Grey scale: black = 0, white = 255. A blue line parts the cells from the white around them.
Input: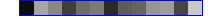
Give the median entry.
108
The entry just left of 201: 69
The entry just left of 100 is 92
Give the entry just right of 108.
122

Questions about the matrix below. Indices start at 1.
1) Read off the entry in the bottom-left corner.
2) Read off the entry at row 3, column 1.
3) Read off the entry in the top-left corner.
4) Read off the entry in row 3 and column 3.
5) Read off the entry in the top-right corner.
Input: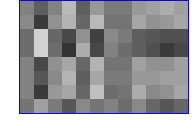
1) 116
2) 109
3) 130
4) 103
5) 160

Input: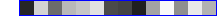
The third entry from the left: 108
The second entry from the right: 233
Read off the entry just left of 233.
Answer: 143
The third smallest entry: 67

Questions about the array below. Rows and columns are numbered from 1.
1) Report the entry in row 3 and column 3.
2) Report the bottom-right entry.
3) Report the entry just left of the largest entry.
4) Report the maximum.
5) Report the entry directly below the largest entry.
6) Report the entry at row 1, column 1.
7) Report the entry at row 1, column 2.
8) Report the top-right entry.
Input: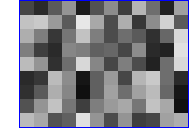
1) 55
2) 174
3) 90
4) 231
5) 194
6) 70
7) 42
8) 161

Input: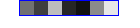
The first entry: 113
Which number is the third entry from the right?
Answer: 17
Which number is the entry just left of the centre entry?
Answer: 189

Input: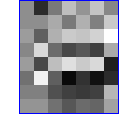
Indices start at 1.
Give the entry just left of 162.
101
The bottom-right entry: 162
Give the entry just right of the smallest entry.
50
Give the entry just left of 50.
10
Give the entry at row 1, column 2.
43
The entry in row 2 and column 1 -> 142
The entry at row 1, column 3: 121
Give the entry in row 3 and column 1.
156
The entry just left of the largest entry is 210
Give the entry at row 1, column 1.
142
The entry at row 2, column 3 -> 170
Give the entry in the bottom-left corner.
148
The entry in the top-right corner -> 135
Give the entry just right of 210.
255
